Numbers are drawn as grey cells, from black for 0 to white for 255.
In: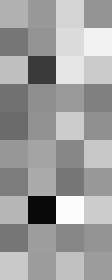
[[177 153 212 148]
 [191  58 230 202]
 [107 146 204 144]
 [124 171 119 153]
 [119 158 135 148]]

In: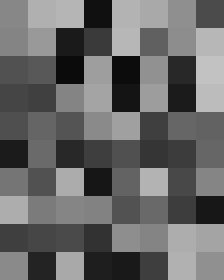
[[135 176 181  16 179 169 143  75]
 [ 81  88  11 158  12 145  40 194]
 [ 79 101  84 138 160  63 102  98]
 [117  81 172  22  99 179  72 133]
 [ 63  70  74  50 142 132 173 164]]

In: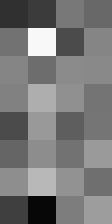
[[ 48  59 120 104]
 [133 109 139 137]
 [ 75 153  94 117]
 [142 184 146 111]]

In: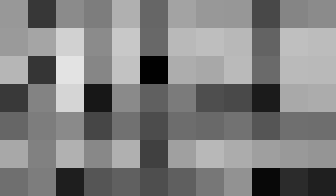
[[152  55 139 125 176 102 163 152 151  72 133 139]
 [182  53 227 134 194   1 173 168 186 106 186 185]
 [102 125 138  70 113  76 109 105 114  85 111 110]
 [111 125  30  85  96  78  95 119 146   8  43  31]]

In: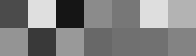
[[ 75 223  21 139 119 222 179]]

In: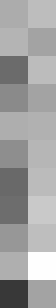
[[172 189]
 [107 188]
 [174 177]
 [105 187]
 [151 190]
 [ 56 163]]

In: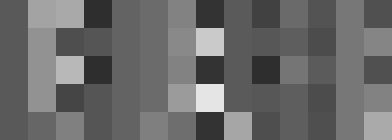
[[ 89 163 169  46  99 107 130  51  90  65 106  83 119  80]
 [ 89 146 184  46  99 107 130  51  90  46 117  91 119  80]
 [ 89 102 128  85  99 127 110  51 166  78  94  79 119 170]]

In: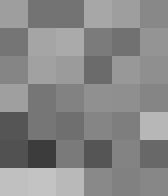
[[158 115 115 167 158 136]
 [133 161 155 107 152 143]
 [ 85 118 111 133 126 183]
 [192 195 185 137 129 135]]

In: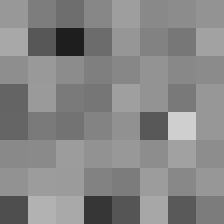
[[152 125 110 135 158 137 140 147]
 [142 153 140 127 135 147 136 139]
 [101 122 115 131 145  88 207 151]
 [146 156 155 130 124 156 136 151]]
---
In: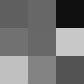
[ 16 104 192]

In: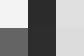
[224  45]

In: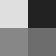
[ 33 135]

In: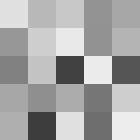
[167 146  65 143 175]

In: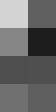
[ 96 133]

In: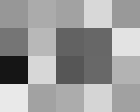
[153 103  86 162]

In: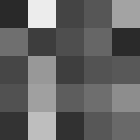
[163 102  62 160  51]

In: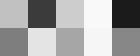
[ 27 246]

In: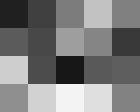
[128 133  23 210]
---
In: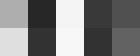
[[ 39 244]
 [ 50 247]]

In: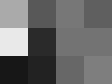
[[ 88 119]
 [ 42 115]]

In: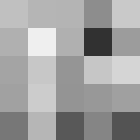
[[181 180]
 [239 176]]

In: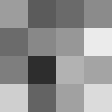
[[ 91 106]
 [136 151]]

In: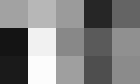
[[183 155]
 [241 136]]

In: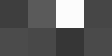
[[ 90 252]
 [ 72  54]]

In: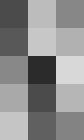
[[188 135]
 [199 177]]
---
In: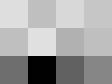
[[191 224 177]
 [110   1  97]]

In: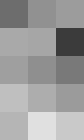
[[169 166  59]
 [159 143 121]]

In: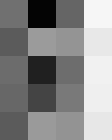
[[ 91 155 148]
 [108  32 109]]

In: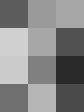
[[208 167  81]
 [203 128  42]]

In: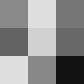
[[ 99 209 104]
 [223 136  18]]

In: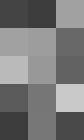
[[161 157 104]
 [186 152  98]]

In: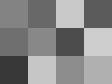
[[111 136  76]
 [ 56 198 140]]
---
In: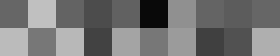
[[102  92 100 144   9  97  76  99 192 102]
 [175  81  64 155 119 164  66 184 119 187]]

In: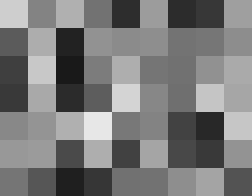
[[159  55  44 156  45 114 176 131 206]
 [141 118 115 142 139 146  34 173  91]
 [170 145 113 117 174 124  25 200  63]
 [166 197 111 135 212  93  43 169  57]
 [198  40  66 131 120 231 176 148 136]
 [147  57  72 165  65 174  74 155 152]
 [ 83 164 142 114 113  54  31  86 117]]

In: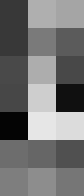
[[165 175  56]
 [ 91 122  56]
 [ 72 173  73]
 [ 16 206  71]
 [220 230   4]
 [ 80 102 109]
 [118 141 126]]

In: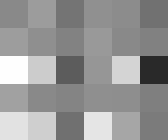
[[113 140 144 116 156 137]
 [129 137 153 130 143 157]
 [ 41 212 150  92 204 254]
 [127 142 143 132 137 161]
 [123 166 229 112 207 226]]

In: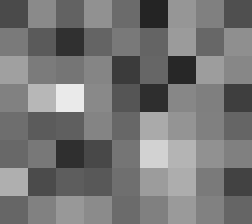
[[ 79 128 150  36 107 145  98 138  74]
 [143 103 155 100 121 100  48  90 122]
 [135 157  39 102  59 133 117 123 160]
 [ 62 127 135  46  85 137 234 183 129]
 [101 128 148 170 103 132  95  91 110]
 [128 145 180 210 117  72  47 120 104]
 [ 66 122 173 156 111  88  93  75 175]
 [101 129 154 128 107 139 152 129 102]]

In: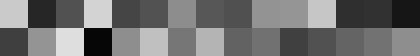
[[ 22  49  47 198 149 147  80  87 141  82  69 211  81  38 202]
 [142 114 100  81  64 113  98 180 118 192 142   6 222 148  63]]

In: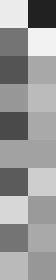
[[ 33 236]
 [242 116]
 [168  84]
 [187 152]
 [169  75]
 [162 162]
 [206  91]
 [154 215]
 [169 116]
 [151 186]]

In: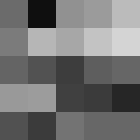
[[187 155 145  15 107]
 [212 195 167 182 123]
 [102  94  61  82 100]
 [ 38  59  64 156 153]
 [103 103 115  59  81]]
